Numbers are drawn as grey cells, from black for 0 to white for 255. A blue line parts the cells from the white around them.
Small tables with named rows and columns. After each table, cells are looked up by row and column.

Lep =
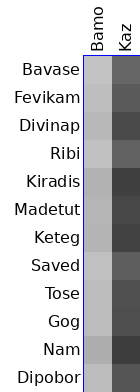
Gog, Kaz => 78
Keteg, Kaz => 66
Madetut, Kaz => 71
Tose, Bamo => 188
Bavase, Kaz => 102
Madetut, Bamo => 181
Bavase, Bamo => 195
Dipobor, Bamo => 188
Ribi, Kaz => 98
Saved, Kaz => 94

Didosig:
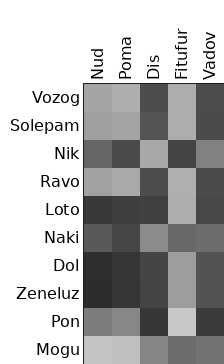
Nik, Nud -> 102
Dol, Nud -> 46
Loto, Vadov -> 72
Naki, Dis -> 139
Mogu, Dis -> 133
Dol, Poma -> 54
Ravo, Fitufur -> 175
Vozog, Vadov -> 77
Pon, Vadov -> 59
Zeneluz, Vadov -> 83
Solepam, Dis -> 84
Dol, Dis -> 69
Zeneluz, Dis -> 68
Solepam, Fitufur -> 173
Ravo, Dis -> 77
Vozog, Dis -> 77
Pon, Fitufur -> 200

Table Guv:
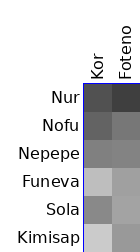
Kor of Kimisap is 203
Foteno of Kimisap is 153
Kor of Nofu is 99
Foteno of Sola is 163
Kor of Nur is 81
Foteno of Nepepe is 131
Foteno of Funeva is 160

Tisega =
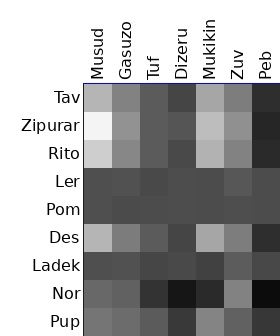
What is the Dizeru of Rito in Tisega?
73
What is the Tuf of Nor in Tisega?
51
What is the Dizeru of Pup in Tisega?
57
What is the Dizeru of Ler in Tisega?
77
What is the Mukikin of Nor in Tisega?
42
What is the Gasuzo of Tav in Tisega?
130
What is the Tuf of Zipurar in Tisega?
91
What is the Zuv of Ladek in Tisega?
92
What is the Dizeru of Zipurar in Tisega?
85
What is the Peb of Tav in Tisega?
46

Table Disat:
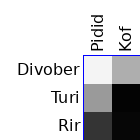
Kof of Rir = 6
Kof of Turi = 3
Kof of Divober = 174
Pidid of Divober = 244
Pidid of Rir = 52
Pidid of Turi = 154

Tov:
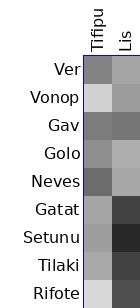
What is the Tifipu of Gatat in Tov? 165
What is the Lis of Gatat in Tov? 67
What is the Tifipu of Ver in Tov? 131
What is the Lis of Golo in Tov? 173
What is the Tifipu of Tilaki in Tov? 168
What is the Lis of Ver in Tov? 165
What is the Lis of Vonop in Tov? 155
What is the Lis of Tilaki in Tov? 66
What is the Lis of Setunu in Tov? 41
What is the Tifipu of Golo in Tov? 142
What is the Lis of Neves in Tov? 167
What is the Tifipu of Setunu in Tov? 158
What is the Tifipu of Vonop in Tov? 210
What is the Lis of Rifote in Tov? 80
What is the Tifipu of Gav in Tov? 124
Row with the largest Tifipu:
Rifote

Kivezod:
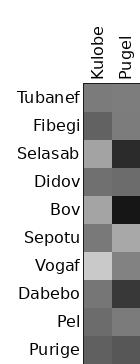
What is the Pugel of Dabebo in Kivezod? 56
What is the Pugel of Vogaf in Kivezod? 130
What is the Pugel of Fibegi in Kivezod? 124
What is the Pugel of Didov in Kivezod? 108
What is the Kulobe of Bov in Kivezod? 164
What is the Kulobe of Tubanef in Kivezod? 123
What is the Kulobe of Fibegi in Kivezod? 98
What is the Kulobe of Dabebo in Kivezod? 118
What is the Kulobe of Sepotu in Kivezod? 121
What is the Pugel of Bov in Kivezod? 22
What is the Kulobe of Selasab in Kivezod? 163
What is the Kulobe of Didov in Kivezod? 112
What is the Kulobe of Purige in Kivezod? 96
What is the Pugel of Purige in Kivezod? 87
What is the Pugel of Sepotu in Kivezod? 168

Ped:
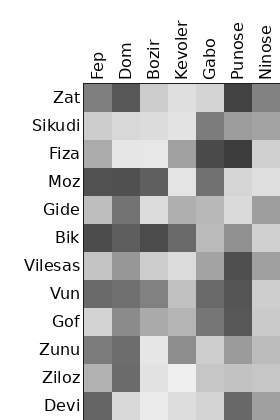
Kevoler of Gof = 180
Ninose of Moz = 222
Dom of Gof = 139
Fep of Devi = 101
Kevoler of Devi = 221
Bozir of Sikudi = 220
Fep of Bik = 75
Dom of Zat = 87
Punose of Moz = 213
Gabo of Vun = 105
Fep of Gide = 190
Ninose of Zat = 130
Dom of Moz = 80
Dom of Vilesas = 151

